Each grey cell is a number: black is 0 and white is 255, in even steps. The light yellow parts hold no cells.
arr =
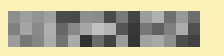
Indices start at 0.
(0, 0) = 142
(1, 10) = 56
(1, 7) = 193
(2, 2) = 134
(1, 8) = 180
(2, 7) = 108
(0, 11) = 156
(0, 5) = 74
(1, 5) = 136
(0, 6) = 142
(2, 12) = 168
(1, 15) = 80

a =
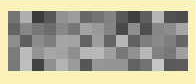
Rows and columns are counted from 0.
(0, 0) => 117
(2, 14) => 102
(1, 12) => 135
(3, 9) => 120
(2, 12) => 138
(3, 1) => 187
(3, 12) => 129
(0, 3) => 87
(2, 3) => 126
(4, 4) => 179
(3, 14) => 159
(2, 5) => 163
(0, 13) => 81
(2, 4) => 165
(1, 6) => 163
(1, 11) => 79
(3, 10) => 145
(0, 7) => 115
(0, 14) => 77
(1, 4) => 136
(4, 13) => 89

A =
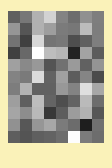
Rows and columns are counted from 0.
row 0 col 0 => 95
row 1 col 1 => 85
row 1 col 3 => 158
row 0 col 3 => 210
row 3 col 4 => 181
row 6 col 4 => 152
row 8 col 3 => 56
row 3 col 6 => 163
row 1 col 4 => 123
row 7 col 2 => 189
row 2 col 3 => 116
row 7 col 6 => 186
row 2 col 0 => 115
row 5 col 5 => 93
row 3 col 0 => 64
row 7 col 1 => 95
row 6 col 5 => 131
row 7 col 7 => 109
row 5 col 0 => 131
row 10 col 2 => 95
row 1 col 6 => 188
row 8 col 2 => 185
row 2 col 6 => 96
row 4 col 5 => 154
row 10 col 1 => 84

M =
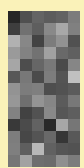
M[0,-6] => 38
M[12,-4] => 110
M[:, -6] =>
[38, 62, 177, 154, 166, 87, 147, 151, 130, 57, 125, 127, 118]
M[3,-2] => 105
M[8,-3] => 137
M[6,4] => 82
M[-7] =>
[147, 124, 127, 78, 82, 91]
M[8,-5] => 66
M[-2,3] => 97
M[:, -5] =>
[80, 113, 135, 130, 77, 120, 124, 111, 66, 75, 71, 94, 162]
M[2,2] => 67
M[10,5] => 88
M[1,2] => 94
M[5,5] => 192
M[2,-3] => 124
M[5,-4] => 75
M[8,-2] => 86
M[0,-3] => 92
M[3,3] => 161
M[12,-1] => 124

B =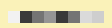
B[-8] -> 242
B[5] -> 116

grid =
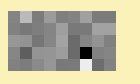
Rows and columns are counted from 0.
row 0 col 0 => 132
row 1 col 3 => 133
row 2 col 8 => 128
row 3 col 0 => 134
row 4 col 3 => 150
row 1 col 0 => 129
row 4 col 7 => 109
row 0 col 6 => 160
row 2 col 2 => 118
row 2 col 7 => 147
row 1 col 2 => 126
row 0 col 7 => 123
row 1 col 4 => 159
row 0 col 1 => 186

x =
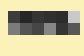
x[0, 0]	60
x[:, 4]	[44, 53]
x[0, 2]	53
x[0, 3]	48

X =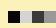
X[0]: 7
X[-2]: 58
